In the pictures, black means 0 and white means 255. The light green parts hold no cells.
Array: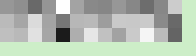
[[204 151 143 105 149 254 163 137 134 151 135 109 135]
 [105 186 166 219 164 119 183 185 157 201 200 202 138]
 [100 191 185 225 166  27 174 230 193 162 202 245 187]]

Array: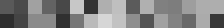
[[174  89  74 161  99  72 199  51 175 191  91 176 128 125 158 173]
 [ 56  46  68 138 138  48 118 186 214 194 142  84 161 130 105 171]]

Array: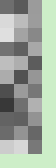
[[155 110  90]
 [156 217 188]
 [136 223 163]
 [168 114  96]
 [ 92 190 174]
 [150 172  82]
 [119  78 155]
 [177  56 112]
 [147  99  96]
 [103 107 147]
 [120 204 215]]

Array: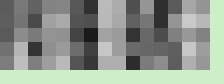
[[148  92 120  98 131 133  88  48 186 172  79 149  47  90 167]
 [184  94 116  74 161 170  83  79 185 168  96 118  47 149 201]
 [130  90 140 122 148 145  68  26 162 155  51 104  76 128 152]
 [157 113 181  52 143 154 108  63 198 157 105 103 100  95 198]
 [151 125 190 126 158 185  84  55 174 174  44 123 141  93 175]]

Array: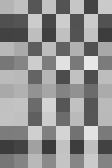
[[202 180 192  86 195  83 198  68]
 [ 82  80  84 204  72 205  82 203]
 [ 61  66  67 190  64 192  83 195]
 [168 184 170  93 189  98 177  80]
 [123 119 133 205 125 225 121 231]
 [189 187 185 100 181  76 193  77]
 [171 169 177 146 166 131 145 107]
 [186 193 195 107 212  86 193  85]
 [185 194 192  95 204 108 186  86]
 [122 124 125 207 128 212 114 226]
 [ 66  60  67 161  59 194  61 191]
 [131 118 132 185 138 196 134 203]]

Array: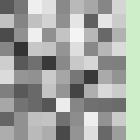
[[213  88 119 239 224 137 185 167 134]
 [203 193 132 192 210 143 229  96 229]
 [177  75 145 239 144 195 244 183 104]
 [218 134  51 199 195 148 222 136 182]
 [127 206  89 112  57 137 200 214 128]
 [147 219 149 145 202 166 119  57 170]
 [203 127  89 105 195 148  68 175 217]
 [107 167 115 105  86 236 134 112 110]
 [203 101 145 192 195 113 141 238 146]
 [157 173 145 186 173  73 148 222 104]]

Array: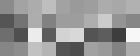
[[177 139 163 172 190 162 154 158 172 168]
 [134  85 115 173 129 157 157 174 203 148]
 [247 110  79 236  92 211 216  84  93  61]
 [172 134 141 193 180  84  76 161 154 130]]
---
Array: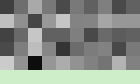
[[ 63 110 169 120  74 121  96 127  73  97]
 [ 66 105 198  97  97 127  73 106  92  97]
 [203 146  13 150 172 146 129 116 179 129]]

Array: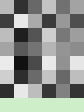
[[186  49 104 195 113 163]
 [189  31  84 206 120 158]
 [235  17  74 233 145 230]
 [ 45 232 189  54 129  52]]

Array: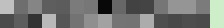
[[192 110 133  94  92 123 119   8 103  66  68 118 149 149 123]]

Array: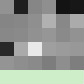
[[146  31 134 143  19  23]
 [136 138 145 150 138 146]
 [148 142 138 125 142 126]]

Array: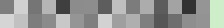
[[126 209 117 181  63 140 141  93 191 124 172  92 163  50 149]]

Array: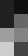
[[ 33  16]
 [158 131]]

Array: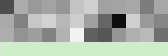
[[ 77 172 153 163 150 195 207 161 164 167 124 167]
 [173 147 158 130 178 242  96  86 150 175 185 111]]
